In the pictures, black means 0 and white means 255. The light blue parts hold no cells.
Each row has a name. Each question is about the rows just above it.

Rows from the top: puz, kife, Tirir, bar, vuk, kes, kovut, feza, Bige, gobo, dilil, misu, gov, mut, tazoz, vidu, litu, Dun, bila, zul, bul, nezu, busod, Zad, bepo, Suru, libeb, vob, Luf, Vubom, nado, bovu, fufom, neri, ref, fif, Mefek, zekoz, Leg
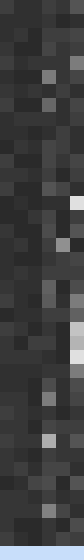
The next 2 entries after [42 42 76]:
[42 84]
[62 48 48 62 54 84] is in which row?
puz
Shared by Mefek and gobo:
[48]
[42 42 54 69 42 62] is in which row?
vidu
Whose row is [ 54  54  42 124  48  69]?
Luf

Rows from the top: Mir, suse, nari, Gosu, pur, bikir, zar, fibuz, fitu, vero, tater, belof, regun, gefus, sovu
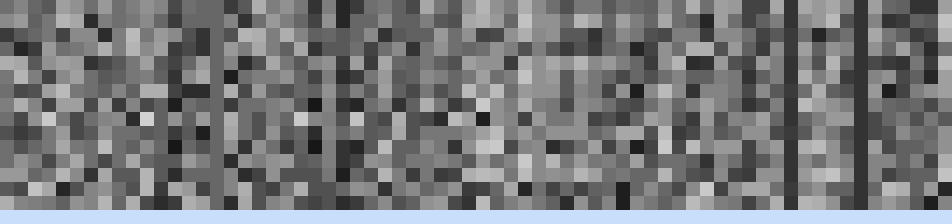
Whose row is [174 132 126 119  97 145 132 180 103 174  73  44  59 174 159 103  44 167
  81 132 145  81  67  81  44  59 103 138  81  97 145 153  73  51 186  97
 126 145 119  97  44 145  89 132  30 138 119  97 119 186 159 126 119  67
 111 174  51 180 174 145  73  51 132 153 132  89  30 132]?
sovu
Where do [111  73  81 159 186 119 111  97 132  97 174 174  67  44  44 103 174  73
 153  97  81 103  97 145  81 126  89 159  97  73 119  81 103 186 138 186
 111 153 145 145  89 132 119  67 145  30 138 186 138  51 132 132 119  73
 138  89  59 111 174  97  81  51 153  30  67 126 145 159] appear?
zar
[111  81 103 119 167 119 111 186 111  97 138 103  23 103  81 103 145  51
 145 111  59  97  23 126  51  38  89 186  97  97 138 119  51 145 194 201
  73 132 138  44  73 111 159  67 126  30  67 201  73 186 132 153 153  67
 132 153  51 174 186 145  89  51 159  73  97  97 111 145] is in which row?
tater

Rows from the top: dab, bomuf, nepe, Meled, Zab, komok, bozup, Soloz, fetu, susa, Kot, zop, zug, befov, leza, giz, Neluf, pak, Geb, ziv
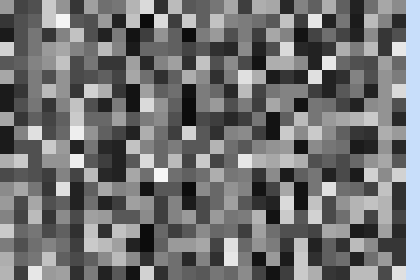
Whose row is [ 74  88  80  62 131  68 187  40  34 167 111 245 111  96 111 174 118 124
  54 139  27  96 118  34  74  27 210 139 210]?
zug
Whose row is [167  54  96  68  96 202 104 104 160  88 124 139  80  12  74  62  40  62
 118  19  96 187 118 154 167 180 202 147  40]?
fetu
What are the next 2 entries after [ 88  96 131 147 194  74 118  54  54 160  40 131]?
[160  48]
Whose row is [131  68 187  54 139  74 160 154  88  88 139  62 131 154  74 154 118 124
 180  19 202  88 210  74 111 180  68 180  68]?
giz
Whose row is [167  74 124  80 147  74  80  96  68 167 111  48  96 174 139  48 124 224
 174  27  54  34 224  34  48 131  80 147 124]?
komok

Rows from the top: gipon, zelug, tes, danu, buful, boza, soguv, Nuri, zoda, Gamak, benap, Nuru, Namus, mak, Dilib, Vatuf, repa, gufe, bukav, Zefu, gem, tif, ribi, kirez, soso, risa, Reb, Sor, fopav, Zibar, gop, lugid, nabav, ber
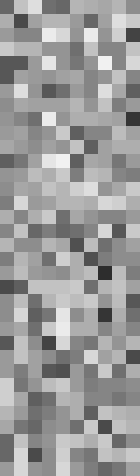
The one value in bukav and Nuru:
[161]
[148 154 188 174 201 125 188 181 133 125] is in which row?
Namus

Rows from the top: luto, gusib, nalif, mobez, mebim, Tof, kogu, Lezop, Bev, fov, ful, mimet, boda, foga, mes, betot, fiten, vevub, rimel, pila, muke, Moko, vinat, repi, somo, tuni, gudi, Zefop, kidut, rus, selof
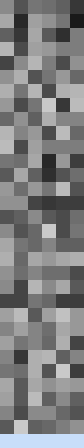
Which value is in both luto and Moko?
[117]
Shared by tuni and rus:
[132]
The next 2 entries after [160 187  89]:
[160 193]
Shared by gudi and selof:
[201]
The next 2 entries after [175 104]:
[167 152]
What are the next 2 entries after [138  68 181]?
[138 167]

